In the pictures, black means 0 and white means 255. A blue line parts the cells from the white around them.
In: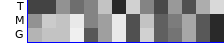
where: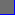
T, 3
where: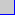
M, 1
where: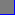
M, 10
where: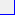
G, 3

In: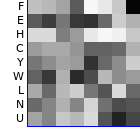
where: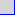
N, 4
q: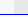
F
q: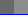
Y
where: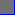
N, 5
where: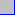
F, 0

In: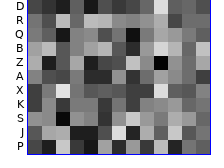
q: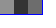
A
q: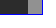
A
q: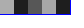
Z

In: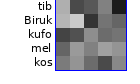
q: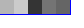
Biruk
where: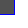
kufo, 1
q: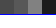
tib
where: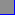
kufo, 2
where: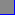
kos, 4

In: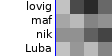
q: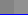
maf
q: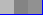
maf
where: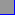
Luba, 1

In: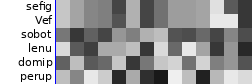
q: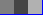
sefig
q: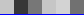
domip
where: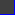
lenu, 2
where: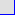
sefig, 11
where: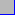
perup, 11
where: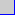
perup, 3

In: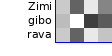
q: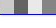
Zimi
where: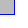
gibo, 0
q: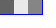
Zimi
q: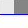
Zimi

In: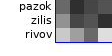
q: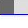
rivov
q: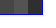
zilis
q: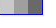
rivov

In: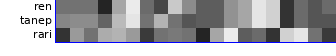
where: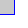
ren, 8
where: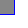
tanep, 0
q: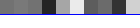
rari
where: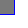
rari, 8
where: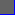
tanep, 3
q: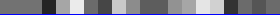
ren

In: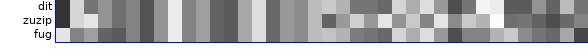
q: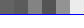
fug
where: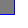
fug, 21
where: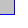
fug, 19
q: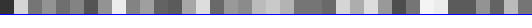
dit

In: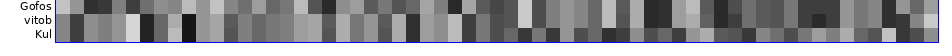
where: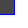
Gofos, 31
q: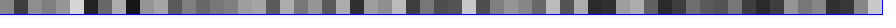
vitob
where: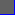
vitob, 46

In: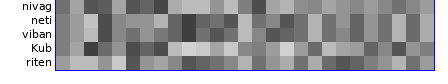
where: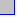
neti, 2
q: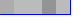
nivag
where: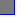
viban, 7
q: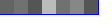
neti
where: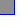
nivag, 17
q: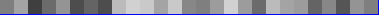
Kub
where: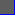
nivag, 3

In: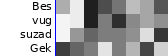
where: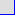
suzad, 6
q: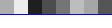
Bes
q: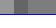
suzad

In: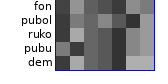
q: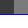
pubol
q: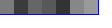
pubu

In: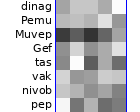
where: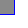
tas, 0
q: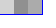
Gef
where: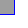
vak, 2
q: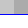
dinag
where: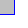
Pemu, 1
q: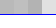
Pemu
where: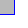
Pemu, 0

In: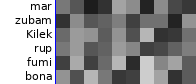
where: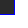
fumi, 5
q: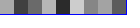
fumi
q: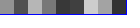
bona
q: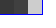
bona
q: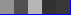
Kilek
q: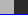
fumi

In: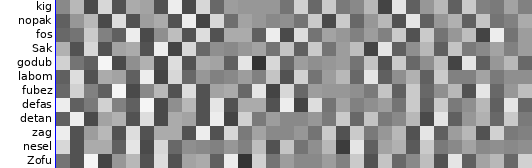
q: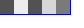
zag
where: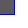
nesel, 25
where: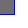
nopak, 12

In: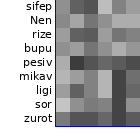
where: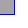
Nen, 1
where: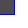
pesiv, 5
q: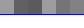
rize
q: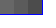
pesiv
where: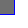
mikav, 5
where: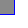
Nen, 0

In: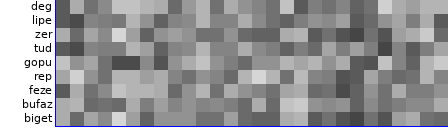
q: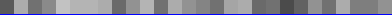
feze
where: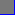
lipe, 4
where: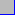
rep, 17
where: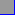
deg, 9

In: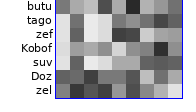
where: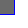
Doz, 1
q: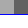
suv
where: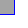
zef, 7
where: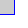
zef, 6

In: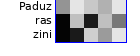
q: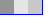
Paduz
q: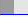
zini
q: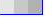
Paduz
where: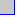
Paduz, 2

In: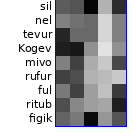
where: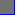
nel, 1
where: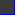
ful, 4
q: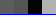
sil
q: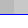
rufur
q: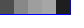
ritub
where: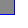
ritub, 1

